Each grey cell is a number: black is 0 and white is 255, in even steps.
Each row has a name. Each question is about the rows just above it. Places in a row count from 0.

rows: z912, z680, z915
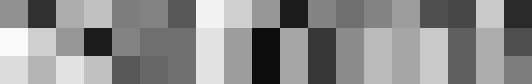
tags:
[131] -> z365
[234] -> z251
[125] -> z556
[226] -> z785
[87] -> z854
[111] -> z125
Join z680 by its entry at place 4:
z365
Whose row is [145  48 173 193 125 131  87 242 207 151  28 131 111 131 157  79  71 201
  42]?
z912
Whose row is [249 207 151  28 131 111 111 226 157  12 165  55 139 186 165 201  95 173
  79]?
z680
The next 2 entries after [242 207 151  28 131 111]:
[131 157]

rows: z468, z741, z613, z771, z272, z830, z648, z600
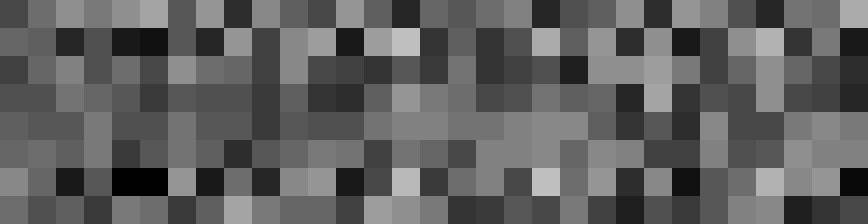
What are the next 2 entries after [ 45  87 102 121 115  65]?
[115 102]
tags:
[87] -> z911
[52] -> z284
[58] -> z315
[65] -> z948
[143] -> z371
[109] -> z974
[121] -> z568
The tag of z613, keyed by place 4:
z974
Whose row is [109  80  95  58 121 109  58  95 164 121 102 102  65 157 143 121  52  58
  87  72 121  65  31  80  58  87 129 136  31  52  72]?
z600
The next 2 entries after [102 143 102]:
[72 45]
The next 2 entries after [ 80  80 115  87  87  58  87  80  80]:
[115 129]

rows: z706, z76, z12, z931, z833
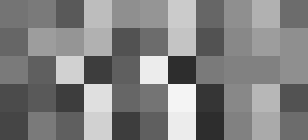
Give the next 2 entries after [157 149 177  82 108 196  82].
[136 157]
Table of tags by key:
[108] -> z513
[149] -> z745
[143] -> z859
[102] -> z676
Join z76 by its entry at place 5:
z513
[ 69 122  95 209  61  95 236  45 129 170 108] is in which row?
z833
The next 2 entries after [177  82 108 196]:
[ 82 136]
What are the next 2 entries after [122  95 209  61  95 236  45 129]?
[170 108]
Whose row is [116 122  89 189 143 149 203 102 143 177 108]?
z706

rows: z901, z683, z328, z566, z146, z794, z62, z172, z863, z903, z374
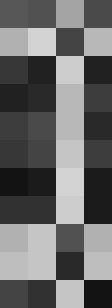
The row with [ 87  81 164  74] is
z901
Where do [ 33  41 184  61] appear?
z566
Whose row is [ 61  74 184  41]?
z146
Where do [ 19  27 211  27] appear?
z62
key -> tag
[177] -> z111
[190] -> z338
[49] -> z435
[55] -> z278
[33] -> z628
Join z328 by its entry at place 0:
z278
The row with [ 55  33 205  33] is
z328

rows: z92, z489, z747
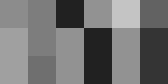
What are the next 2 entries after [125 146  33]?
[146  52]
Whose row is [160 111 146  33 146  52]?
z747
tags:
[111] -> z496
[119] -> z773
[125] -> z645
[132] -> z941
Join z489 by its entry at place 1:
z645
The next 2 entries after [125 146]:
[ 33 146]

